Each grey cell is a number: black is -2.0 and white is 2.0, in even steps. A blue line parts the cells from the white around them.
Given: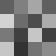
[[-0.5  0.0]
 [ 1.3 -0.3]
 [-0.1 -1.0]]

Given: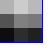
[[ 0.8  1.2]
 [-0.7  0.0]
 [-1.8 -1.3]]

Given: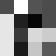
[[-0.8  2.0]
 [ 1.6 -1.5]
 [ 1.6 -1.1]]

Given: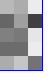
[[ 0.9  0.7]
 [-0.4  0.5]
 [ 0.0 -0.1]]

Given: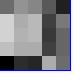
[[-0.3  0.3]
 [ 1.3  0.7]
 [ 1.3  0.8]]

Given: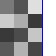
[[-0.1 -0.7]
 [ 1.2  0.7]
 [-1.1 -0.8]]

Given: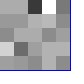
[[0.7 0.7]
 [0.4 0.4]
 [0.2 0.7]]

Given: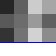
[[-1.4 -0.5]
 [-0.6 -0.3]
 [-1.2 -0.2]]

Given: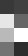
[[-1.1 -1.0]
 [ 1.6 -0.4]
 [ 0.9  2.0]]
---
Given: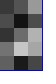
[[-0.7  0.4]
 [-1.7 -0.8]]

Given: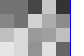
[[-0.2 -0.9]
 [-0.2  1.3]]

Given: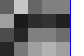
[[ 1.1 -0.4]
 [-1.6 -1.3]]

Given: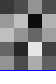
[[-0.8  0.3]
 [ 1.0 -1.8]]

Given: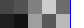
[[-0.7  0.0]
 [-1.7  0.5]]

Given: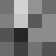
[[ 1.3  0.3]
 [ 1.1 -0.6]]

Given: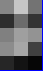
[[ 1.1 -0.2]
 [-0.3 -1.2]]

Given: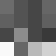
[[-0.7 -0.9]
 [-0.7 -0.9]]

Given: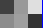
[[ 0.4  1.5]
 [ 0.5 -1.2]]
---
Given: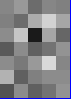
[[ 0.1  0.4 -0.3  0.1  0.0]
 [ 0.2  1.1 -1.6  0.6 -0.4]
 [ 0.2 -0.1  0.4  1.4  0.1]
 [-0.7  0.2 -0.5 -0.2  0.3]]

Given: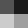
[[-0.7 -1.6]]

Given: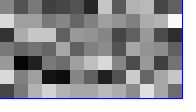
[[ 0.1 -0.7 -0.1 -1.0 -0.9 -0.7 -1.4  1.1 -0.6  0.8  0.9 -0.9 -0.5]
 [-1.2  0.7  1.1  1.1 -0.5  0.4  0.3  0.1 -0.9 -0.5  0.4 -0.8 -1.3]
 [ 0.4 -1.9 -1.5 -0.1 -0.3  0.5  1.0  1.4  0.1 -0.8  0.4 -1.0 -0.2]
 [-0.9 -0.1  0.8  1.3  0.8  0.6  0.6  0.9  0.7  0.2  1.5  0.6 -0.3]]

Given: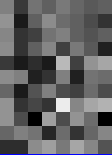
[[ 0.0 -1.1 -0.2 -0.5 -0.1 -0.4 -0.6 -0.5]
 [ 0.1 -1.2 -1.0 -0.2  0.0 -0.5 -0.7 -0.5]
 [-1.1 -1.6 -1.3 -1.6  0.9 -1.0  0.3  0.6]
 [-0.4 -1.6 -0.7  0.0 -0.8 -1.0 -0.3 -0.8]
 [ 0.3 -0.8 -2.0  0.5 -0.8  0.3 -0.3 -2.0]
 [-1.3 -1.3  0.2  0.5 -0.1  0.6  0.1 -0.7]]

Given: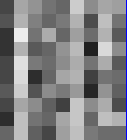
[[-0.9  0.6  0.3 -0.2 -0.4  1.2  0.2  0.6  0.5]
 [-1.2  1.7 -0.2  0.7 -0.4  0.5 -0.3  0.8 -0.6]
 [-0.9  1.5 -0.1 -0.3  0.2  0.7 -0.2  0.7 -0.6]
 [-0.6  1.2 -0.7  0.2 -0.1  0.4 -1.4  0.3 -0.5]
 [-1.3  1.0 -0.2 -0.4  0.6  1.1 -0.4  1.0  0.8]]

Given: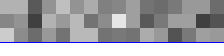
[[ 0.8  0.8 -0.6  0.3  1.0  0.3  0.7  0.0  0.1  0.5 -0.2 -0.3 -0.1  0.4
   0.4 -0.3]
 [ 1.2  0.2 -0.3  0.4 -0.2  0.9  0.9 -0.2 -0.1 -0.2  0.7  0.4 -0.7 -0.1
   0.5  0.4]]

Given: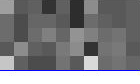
[[ 0.5 -0.6 -0.5 -1.2 -0.5 -1.3  0.2 -0.6 -0.6 -0.5]
 [-0.3 -0.8 -0.3  0.0 -0.4  0.3  0.0 -0.3 -0.2 -0.5]
 [ 1.1 -0.5 -0.8 -0.8 -0.2 -0.6  1.4 -0.3 -0.2 -0.4]]

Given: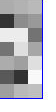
[[ 0.7  0.8  0.9]
 [ 1.7  1.7 -0.2]
 [ 0.7  0.5  1.5]
 [ 0.5  0.9  1.0]]

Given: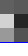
[[-0.5 -0.6]
 [ 0.4 -0.7]]
